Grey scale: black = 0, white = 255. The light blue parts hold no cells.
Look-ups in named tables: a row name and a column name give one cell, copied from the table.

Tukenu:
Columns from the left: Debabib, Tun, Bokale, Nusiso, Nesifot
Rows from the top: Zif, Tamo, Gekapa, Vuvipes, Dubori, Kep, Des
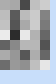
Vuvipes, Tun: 44
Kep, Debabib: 171
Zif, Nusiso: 192
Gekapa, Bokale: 169
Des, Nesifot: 230
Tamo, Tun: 91
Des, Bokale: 144
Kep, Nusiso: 173
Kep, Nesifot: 103
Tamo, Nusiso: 203
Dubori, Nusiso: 183

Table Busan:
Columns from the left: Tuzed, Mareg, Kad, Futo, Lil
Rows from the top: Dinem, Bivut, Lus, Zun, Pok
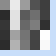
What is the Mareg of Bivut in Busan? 226
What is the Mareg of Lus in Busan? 223
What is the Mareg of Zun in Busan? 161
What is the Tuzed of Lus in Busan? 54
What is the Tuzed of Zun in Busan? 50
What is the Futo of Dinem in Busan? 82
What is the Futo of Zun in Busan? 69
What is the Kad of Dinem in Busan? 156
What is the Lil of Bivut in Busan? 64
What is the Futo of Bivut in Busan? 111
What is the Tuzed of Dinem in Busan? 139
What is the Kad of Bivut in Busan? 91
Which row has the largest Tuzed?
Dinem

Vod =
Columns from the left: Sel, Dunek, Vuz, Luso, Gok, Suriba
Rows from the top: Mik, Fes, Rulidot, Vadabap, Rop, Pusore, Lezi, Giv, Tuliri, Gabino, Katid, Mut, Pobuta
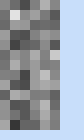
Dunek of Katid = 84
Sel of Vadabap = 156
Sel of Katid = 147
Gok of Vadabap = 153
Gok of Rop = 138
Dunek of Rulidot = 156
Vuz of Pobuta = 101
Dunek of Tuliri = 87
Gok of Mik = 176
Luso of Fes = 159
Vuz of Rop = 96
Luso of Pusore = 171
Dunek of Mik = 108
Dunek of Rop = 68
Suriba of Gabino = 98
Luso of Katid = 141
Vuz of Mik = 76
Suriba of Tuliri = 160
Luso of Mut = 127

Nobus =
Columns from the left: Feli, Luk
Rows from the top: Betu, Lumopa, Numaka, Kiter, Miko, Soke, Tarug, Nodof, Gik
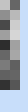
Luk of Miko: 161
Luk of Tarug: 96
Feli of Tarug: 123
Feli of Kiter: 159
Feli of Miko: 45
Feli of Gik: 50
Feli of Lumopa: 143
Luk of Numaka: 205
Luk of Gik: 86
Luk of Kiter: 214
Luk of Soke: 167
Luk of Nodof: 101
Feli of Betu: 195
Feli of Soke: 103
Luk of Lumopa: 185
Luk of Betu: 102
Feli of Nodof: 97
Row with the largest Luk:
Kiter

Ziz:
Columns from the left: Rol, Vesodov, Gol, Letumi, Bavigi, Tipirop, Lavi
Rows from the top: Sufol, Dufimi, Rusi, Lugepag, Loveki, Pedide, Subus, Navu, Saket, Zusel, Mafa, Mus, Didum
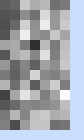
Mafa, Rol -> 86
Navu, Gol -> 130
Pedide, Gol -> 187
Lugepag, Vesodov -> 159
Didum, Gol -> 157
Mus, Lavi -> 181
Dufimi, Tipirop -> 151
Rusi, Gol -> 209
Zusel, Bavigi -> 126
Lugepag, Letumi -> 148
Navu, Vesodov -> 96
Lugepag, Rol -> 84
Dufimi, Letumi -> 114
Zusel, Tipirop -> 164

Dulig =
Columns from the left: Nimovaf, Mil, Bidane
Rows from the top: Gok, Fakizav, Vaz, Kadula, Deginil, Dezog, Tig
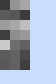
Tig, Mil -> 97
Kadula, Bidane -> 153
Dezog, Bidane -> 72
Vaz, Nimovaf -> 156
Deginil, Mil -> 109
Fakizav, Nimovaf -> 92
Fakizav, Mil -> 87
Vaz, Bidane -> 190
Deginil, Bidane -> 97
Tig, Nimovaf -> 89
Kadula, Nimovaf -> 62
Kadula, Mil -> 142

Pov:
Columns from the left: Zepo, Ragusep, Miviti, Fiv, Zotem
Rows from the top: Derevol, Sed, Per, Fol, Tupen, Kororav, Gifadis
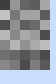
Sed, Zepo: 194
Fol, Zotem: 77
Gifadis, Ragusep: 122
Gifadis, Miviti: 76
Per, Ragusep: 145
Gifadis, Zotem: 90
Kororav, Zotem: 75
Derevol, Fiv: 93
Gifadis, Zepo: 136
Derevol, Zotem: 167
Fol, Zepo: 184
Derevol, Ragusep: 150
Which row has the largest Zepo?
Sed

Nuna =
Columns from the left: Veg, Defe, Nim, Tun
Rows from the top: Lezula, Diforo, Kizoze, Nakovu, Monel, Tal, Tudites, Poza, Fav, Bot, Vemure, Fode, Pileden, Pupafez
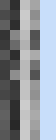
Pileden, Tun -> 161
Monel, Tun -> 91
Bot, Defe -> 60
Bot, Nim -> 194
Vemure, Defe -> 46
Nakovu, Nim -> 187
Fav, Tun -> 152
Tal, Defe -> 46
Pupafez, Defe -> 62
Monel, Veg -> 58
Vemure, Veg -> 91
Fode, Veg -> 97
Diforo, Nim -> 203
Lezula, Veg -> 92
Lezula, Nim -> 192
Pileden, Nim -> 201
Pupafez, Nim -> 202
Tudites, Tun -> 114
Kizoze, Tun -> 161

